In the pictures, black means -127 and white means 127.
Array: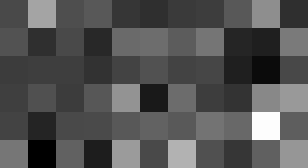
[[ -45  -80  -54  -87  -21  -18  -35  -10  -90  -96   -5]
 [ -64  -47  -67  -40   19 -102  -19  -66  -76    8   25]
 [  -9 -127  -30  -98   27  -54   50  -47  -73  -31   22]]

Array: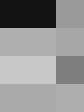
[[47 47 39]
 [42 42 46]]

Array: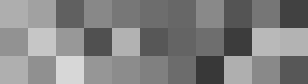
[[ 18  70  24 -47  50 -40 -27 -17 -67  57  51]]

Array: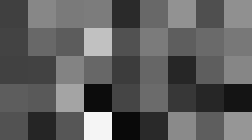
[[ -60  -23  -35   65  -46   -4  -33  -21   -7]
 [ -34  -38   36 -115  -58  -20  -72  -89 -107]]

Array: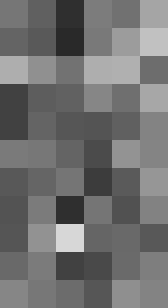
[[-27 -38 -86  -6  28  65]
 [-62 -34 -30   6 -16  39]
 [ -5  -8 -27 -52  19   4]
 [-44  -4 -80 -10 -46   2]
 [-22  -4 -62 -54 -21  -1]]

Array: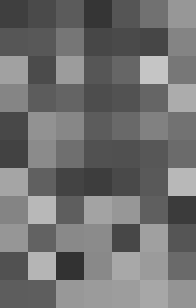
[[-41 -39  -9 -56 -53 -57   4]
 [  5 -35 -27 -50 -45 -26  44]
 [-61  11 -16 -46 -47 -40 -20]
 [  4  56 -33  35  23 -32 -68]
 [-46  53 -77   9  40  27 -21]]

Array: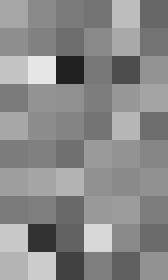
[[ 14   1 -17   9  41 -12]
 [ -5  19  16  -2  24  36]
 [ -3   0 -15  26  19   5]
 [ -5  -1 -22  25  28  -2]
 [ 52  76 -62  -1 -31  18]]
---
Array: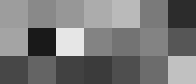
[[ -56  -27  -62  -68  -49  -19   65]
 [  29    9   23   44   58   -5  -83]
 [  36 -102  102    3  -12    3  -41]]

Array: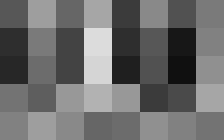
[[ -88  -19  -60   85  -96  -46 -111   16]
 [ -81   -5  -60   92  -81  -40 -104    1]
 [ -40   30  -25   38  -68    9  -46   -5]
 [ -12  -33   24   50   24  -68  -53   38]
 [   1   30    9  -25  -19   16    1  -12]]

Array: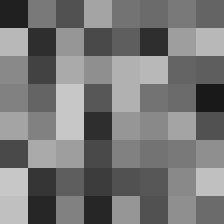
[[ -95   -6  -46   36  -12  -20   -6  -27]
 [ -54   42   30  -54    1  -12   -6   15]
 [   1  -27   71  -40   49  -12  -20 -102]
 [   9  -61   42   15   49   56  -27  -33]
 [  36    1   71  -81   22    9   36  -46]
 [  56  -81   22  -54  -33  -81   30   56]
 [  64  -89    1  -89   22  -46   15  -20]
 [  71  -74  -33  -67  -46  -40    9   64]]

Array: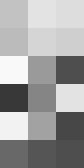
[[-71   5  99]
 [-23 -42 -49]
 [ 59  85  79]
 [ 66  99  93]
 [114  34 -56]
 [121  26 -49]]

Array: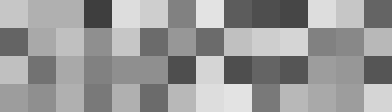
[[-27  41  64  15  70 -20  23 -20  64  78  85   1   8  56]
 [ 29  15  48  -6  48 -20  56  93  99  -6  56  41  29  85]
 [ 64 -13  41   1  15  15 -49  85 -49 -27 -42  29  23 -42]
 [ 70  48  48 -65  93  78   1  99 -35 -49 -57  93  70 -27]]

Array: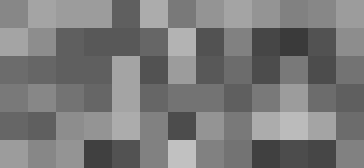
[[-25 -32  13  20  44   1 -51  20  -6  44  59  36 -19]
 [-19 -25 -32 -32  36 -45  28 -39 -19 -51  -6 -51 -12]
 [ -6   7 -12 -25  36 -25 -12 -12 -32  -6  28 -19 -32]
 [  7  36  28  28 -32  44  -6  20  36  20   1   7  28]
 [ 28   7  20 -63 -45   1  65   1 -12 -63 -51 -57   1]
 [ 36  13 -32 -39 -39 -25  51 -45   1 -57 -69 -45  13]]

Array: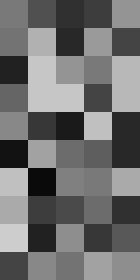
[[-109   34  -19  -33  -87]
 [ -94   70   20   -6   56]
 [ -59    8  -12   34   14]
 [ -26   70   70  -59   56]
 [ -12   49  -87   26  -59]
 [  -6  -47  -79  -66   20]
 [   8  -72 -101   64  -87]
 [  42  -66  -53  -19  -79]
 [  64 -117    0   -6   42]
 [  77  -94   14  -72  -39]]

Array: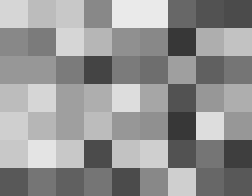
[[-39 -10 -31 -10 -52   8  79 -24 -39]
 [  8  -4  86  54  16   8 -72  46  66]
 [ 23  23  -4 -59  -4 -17  31 -31 -10]
 [ 60  86  31  46  93  38 -45  23  46]
 [ 72 100  72 -52  66  79 -45 -10 -65]
 [ 79  54  31  60  23  16 -72  93  23]
 [ 86  60  72   8 106 106 -24 -45 -52]]
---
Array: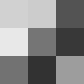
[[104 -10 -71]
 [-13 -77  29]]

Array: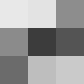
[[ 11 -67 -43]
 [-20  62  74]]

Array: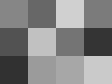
[[-45  65 -11]
 [-78  27  39]]

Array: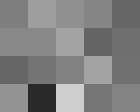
[[  8   9  35]
 [-25 -11   1]]

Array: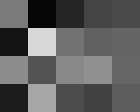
[[-108   87  -13]
 [  13  -45    8]]

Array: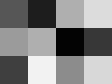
[[  27   47 -124]
 [ -64  114   12]]

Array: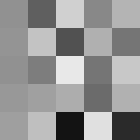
[[ 20  67 -46]
 [ 17  -2 104]]

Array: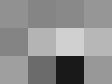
[[   4   52   80]
 [  31  -20 -102]]

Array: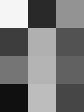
[[-66  48 -45]
 [-10  52 -30]]
